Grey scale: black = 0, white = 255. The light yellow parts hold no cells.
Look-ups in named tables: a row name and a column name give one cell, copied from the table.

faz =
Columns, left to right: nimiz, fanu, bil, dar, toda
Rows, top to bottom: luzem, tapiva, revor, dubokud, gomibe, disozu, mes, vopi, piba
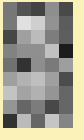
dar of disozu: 159
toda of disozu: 76
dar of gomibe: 122
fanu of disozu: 178
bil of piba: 102
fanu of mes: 163
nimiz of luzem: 119
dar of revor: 125
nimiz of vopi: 149
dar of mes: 149
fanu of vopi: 102
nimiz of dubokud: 130
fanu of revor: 160
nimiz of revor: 70
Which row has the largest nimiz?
mes

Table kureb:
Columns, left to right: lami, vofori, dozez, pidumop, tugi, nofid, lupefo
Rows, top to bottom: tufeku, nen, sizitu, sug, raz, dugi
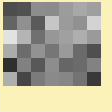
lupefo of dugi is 57
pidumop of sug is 118
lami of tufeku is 77
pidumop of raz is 141
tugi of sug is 154
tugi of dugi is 134
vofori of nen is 144
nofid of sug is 106
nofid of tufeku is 168
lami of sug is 171
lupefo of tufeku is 159
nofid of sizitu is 174
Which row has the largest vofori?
sizitu

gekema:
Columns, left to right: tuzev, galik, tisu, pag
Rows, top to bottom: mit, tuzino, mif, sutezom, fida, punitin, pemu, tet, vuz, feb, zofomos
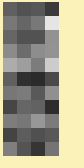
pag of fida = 204
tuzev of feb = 68
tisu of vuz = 151
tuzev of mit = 96
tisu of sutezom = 141
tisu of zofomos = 53
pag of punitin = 74
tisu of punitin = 43
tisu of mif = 82
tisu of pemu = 89
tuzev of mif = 102
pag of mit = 58
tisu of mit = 87
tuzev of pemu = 119
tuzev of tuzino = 120
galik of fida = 158

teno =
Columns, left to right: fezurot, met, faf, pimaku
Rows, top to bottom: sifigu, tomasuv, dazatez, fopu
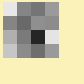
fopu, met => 139
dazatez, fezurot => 175
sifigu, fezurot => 231
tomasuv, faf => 143
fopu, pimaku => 154
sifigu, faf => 117
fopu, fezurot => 198
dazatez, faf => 37
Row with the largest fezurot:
sifigu

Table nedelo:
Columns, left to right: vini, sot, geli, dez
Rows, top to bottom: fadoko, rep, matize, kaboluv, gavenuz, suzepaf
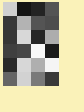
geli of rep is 84
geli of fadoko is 35
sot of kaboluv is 70
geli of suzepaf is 121
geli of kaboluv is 247
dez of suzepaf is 57

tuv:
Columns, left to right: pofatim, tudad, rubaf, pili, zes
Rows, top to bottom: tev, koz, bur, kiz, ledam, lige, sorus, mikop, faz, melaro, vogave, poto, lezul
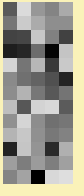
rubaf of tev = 151
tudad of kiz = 38
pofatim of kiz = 30
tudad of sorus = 179
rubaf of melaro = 144
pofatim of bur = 67
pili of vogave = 42
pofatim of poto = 158
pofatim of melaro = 180
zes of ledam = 201
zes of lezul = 222
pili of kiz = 5
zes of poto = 160
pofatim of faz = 144
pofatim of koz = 118
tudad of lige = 112
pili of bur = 129

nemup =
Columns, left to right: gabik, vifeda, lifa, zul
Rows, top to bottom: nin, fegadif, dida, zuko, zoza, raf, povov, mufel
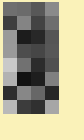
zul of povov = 38
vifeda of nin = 107
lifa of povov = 103
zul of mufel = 166
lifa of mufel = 48
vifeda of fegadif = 132
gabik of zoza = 201
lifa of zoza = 44
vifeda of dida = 28
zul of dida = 85
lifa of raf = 30
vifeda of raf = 18
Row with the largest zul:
mufel

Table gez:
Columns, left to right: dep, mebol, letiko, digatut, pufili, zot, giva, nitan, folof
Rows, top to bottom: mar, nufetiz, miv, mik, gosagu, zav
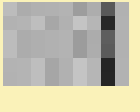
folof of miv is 177
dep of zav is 178
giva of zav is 182
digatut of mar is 177
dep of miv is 188
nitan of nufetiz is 39
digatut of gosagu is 166
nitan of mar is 89
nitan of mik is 91
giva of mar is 173
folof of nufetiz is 178
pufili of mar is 179
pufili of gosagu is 177
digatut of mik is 177
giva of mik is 173
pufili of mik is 179
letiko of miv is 175
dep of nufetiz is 178
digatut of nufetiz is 167

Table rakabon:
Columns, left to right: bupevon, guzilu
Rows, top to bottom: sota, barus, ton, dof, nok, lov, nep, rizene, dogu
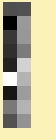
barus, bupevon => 1
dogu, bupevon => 82
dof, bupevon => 47
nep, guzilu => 156
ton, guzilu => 151
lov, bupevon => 253
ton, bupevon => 56
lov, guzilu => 179
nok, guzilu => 210
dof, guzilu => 123
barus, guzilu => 153
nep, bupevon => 22
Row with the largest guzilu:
nok

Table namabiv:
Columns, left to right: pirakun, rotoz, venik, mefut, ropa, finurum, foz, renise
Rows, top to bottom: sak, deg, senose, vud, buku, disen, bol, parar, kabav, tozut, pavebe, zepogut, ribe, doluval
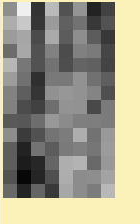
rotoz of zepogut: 28
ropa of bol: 151
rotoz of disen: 113
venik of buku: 82
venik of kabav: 109
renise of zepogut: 152
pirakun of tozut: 141
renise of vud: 70
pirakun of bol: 130

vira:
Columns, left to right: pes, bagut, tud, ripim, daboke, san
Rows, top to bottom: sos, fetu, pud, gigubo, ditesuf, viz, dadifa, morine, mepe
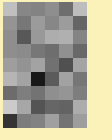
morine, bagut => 167
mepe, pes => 52
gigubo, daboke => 144
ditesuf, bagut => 147
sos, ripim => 142
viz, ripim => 91
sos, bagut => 135
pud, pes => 142
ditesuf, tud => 163
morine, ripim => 102
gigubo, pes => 142
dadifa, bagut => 126

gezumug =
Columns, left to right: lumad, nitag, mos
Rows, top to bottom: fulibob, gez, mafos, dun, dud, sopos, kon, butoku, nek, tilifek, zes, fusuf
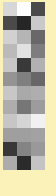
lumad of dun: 186
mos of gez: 201
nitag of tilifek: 159
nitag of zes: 132
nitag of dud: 57
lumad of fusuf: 172
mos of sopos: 103
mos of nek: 241
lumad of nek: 198
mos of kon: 174
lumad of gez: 74
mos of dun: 125
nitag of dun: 225
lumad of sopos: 148
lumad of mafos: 209
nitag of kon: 169
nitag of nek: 213
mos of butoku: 156
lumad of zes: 56

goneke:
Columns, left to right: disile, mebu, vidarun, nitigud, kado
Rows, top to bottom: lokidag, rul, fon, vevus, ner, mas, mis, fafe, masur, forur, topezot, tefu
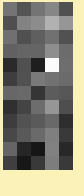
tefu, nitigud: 125
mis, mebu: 105
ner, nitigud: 251
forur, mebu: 89
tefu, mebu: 23
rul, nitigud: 177
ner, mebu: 80
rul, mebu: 131
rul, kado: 150
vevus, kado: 108
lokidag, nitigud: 134
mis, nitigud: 92
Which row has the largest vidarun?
rul

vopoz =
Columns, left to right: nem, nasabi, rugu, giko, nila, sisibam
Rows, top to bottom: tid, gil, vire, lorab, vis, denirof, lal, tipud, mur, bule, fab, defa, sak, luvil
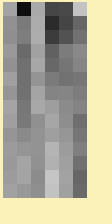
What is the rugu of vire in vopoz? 173
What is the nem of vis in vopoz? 145
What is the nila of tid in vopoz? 73
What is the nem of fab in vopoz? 155
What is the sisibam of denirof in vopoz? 118
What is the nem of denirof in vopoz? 159
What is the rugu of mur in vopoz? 144
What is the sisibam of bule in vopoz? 118
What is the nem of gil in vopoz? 145
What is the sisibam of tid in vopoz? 195
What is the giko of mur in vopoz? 166
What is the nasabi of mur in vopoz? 121
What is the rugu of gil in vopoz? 172
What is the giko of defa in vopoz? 177
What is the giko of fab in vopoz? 180

